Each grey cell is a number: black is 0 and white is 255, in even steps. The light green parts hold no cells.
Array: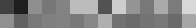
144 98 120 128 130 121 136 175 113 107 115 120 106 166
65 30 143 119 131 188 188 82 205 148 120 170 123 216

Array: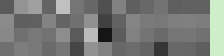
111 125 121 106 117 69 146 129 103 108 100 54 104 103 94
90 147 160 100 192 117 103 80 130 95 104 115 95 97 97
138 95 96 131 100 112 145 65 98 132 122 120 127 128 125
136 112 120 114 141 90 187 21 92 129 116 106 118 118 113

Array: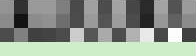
76 128 64 67 75 204 86 170 77 177 233 72 252 64
147 49 154 154 126 74 161 76 163 70 42 163 83 155
138 19 140 145 110 75 154 84 156 75 35 151 96 139

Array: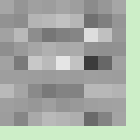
157 134 169 185 180 174 106 131 164
166 149 160 157 165 158 139 151 166
146 141 180 184 193 182 112 127 149
162 185 141 118 128 133 221 192 152
142 154 166 176 169 171 146 144 145
162 122 200 186 229 194 60 103 161
158 158 157 155 157 156 159 158 157
185 165 138 121 131 130 184 184 179
159 156 151 159 148 153 159 161 162

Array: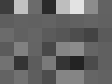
99 113 94 77 133 133 101 98
61 193 107 42 190 227 140 98
94 98 97 99 94 97 100 97
107 97 101 91 86 77 67 90
91 129 100 72 133 140 101 96
114 52 92 122 52 35 75 96

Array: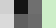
218 96 107
208 20 111

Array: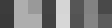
58 174 174 66 215 83 133 92
60 174 153 68 213 86 130 73

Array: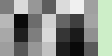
158 87 151 194 29 9 90
124 218 151 93 219 240 160
184 10 108 208 101 63 164
168 31 126 217 53 26 144
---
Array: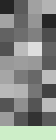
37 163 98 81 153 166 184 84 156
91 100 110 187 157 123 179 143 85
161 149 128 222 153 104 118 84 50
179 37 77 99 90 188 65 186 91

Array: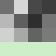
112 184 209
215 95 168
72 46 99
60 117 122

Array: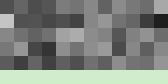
80 196 135 120 91
101 81 113 150 63
77 83 98 70 100
85 72 113 52 65
124 80 162 142 95
116 67 172 115 79
136 135 140 142 112
98 150 131 154 95
139 114 86 75 141
120 102 129 135 115
109 60 146 95 111
168 30 108 136 149

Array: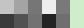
196 58
164 82
118 114
238 36
121 111

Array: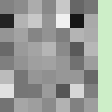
130 35 149 105 127 187 225 115
140 179 163 154 147 118 118 166
172 200 133 164 159 150 119 158
136 149 147 181 162 144 155 139
200 240 126 138 151 151 86 178
102 22 180 89 113 151 215 129
117 169 172 183 157 104 127 158

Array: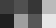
63 32
80 159
54 87
186 230

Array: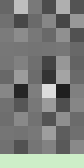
102 112 123 119 118 104 135 113 110 117 113
190 71 140 118 129 156 37 86 137 115 82
121 106 120 116 111 108 126 120 114 120 117
76 135 105 117 68 51 220 155 83 158 130
175 70 144 119 151 164 31 78 143 93 89
83 152 81 104 99 106 128 134 107 111 137
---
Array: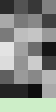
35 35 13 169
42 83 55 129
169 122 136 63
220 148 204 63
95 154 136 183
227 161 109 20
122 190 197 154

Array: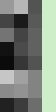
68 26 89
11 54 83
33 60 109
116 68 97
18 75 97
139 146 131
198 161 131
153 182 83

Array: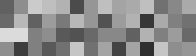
142 61 128 89 113 197 113 164 67 164 47 197 142 150
97 142 203 191 178 75 150 191 164 170 191 113 136 170
105 184 97 156 121 184 150 82 156 178 55 170 128 113
219 219 128 142 89 82 105 136 136 97 178 128 156 105

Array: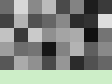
194 58 202 144 164 171 16 116
158 109 116 22 131 179 95 137
87 171 144 74 150 43 81 102
66 179 81 102 137 43 50 221
109 215 137 187 74 131 29 58

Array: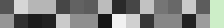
150 48 28 34 202 143 143 22 241 208 55 135 135 34 156
84 214 182 182 70 98 92 188 42 70 194 117 104 202 92

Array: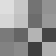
122 101 180 69
130 138 62 174
214 193 108 152
222 199 115 146

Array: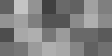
112 119 155 175 168 133 97 112
147 161 127 84 84 139 175 139
77 168 175 119 155 105 105 90
97 196 147 64 105 97 161 127
